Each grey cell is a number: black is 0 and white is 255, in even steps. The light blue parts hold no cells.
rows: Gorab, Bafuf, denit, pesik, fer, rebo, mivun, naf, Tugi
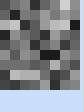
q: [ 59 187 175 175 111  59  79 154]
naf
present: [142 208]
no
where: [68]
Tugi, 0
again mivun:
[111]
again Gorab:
[131]
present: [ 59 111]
no

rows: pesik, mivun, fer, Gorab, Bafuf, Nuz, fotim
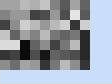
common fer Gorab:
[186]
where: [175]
pesik, 3
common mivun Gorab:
[130]
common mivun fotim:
[152]
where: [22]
Nuz, 4
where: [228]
mivun, 7

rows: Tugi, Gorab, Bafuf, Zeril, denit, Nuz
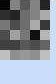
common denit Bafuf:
[76]
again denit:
[64]
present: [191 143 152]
yes
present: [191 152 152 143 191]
no
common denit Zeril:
[76]
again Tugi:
[131]

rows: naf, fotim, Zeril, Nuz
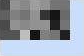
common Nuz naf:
[116]
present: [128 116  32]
yes
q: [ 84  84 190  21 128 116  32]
Nuz
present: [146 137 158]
yes
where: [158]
naf, 3
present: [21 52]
no
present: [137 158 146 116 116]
yes

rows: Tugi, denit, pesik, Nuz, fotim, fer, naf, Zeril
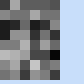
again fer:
[71]
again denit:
[115]
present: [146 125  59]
yes
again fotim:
[125]

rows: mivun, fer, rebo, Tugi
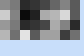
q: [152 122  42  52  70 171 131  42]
rebo
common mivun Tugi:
[90]
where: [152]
rebo, 0
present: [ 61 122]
no
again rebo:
[42]
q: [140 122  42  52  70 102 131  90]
mivun

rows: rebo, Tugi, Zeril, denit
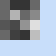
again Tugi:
[104]
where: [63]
denit, 1
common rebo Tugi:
[104]
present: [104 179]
yes
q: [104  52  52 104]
rebo
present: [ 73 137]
no

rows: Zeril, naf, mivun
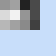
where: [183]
mivun, 0
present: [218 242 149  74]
yes
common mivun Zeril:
[161]
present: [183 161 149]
no
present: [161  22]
no
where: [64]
mivun, 3

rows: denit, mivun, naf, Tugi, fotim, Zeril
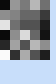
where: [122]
denit, 2
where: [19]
Tugi, 4
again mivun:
[103]
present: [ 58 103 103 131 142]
no
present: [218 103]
yes

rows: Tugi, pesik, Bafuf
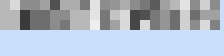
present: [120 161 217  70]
yes
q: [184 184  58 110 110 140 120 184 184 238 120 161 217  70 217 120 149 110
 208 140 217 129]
Bafuf
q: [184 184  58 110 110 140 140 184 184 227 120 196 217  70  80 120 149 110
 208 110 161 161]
pesik
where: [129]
Bafuf, 21

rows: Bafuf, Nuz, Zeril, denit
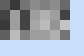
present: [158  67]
yes
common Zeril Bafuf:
[56]
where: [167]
Zeril, 3
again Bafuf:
[139]
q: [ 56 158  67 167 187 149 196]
Zeril

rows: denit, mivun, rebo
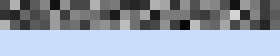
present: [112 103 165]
yes
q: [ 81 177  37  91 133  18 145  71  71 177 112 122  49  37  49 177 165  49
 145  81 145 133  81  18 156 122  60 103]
denit
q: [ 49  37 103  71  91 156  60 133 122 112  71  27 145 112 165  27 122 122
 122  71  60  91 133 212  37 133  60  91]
mivun

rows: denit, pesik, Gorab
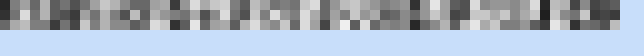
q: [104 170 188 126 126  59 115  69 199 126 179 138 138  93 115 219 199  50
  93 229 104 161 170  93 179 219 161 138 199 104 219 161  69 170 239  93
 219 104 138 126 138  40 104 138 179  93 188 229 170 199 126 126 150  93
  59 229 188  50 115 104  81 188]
Gorab
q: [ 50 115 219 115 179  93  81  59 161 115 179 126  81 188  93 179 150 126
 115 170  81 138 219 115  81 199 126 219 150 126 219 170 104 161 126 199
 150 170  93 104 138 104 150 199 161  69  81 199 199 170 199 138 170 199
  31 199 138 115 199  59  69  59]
pesik
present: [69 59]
yes
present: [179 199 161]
no
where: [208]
denit, 22

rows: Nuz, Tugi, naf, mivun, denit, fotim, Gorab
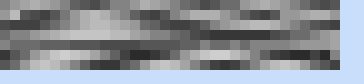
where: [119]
Tugi, 6
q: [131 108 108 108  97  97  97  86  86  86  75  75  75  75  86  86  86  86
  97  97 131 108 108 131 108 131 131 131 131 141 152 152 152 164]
denit
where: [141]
denit, 29
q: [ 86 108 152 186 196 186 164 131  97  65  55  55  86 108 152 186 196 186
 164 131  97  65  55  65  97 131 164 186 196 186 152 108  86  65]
Gorab
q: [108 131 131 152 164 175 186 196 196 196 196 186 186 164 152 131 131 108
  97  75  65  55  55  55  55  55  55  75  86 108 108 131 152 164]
mivun

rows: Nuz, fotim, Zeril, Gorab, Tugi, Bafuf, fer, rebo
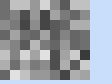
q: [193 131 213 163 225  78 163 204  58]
Bafuf
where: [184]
Tugi, 3
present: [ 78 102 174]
no
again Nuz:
[193]
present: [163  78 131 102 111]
no

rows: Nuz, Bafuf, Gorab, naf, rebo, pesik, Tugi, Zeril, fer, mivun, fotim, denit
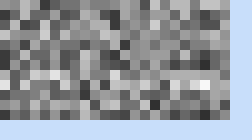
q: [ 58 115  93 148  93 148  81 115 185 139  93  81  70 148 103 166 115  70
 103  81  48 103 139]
denit
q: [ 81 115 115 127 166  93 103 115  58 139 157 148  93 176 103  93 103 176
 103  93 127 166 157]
mivun

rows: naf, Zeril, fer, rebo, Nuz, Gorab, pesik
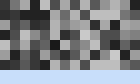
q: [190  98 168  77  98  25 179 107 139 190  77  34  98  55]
Nuz
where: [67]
fer, 1
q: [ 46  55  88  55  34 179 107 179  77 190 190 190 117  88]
pesik

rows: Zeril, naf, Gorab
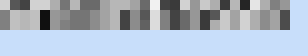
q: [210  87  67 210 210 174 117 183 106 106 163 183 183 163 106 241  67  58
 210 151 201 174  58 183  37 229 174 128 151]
Zeril
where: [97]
Gorab, 14
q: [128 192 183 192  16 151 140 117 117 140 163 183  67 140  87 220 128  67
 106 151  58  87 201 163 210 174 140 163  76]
naf
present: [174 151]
no

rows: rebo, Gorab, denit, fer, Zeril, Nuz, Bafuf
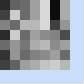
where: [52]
Nuz, 0
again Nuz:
[107]
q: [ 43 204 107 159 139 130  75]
fer
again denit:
[183]

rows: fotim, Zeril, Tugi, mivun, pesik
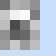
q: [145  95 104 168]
mivun
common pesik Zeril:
[200]
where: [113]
fotim, 0

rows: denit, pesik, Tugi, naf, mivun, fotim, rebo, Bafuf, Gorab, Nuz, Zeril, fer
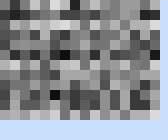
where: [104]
mivun, 15
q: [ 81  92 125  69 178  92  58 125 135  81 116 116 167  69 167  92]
naf
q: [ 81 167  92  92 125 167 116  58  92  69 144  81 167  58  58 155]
Zeril

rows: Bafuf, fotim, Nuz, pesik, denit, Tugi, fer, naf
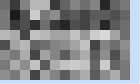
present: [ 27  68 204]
no
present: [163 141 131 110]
no
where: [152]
pesik, 8
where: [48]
Nuz, 3

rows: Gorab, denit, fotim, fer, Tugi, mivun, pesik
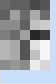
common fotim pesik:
[139]
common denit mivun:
[170]

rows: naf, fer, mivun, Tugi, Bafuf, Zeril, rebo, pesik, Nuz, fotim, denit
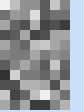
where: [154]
fer, 1
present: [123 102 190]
yes
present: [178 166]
yes
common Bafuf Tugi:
[166]

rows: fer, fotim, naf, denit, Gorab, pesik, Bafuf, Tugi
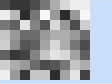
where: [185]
fotim, 1
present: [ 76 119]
yes
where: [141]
Gorab, 1

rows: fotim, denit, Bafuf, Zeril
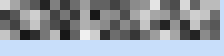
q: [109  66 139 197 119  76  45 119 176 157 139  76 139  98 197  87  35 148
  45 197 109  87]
Bafuf
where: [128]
fotim, 5
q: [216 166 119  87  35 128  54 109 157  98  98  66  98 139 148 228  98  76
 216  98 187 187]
fotim
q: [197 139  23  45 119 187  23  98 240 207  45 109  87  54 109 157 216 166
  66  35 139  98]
Zeril

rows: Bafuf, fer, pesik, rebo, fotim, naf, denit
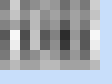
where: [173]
naf, 4
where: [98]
fotim, 4

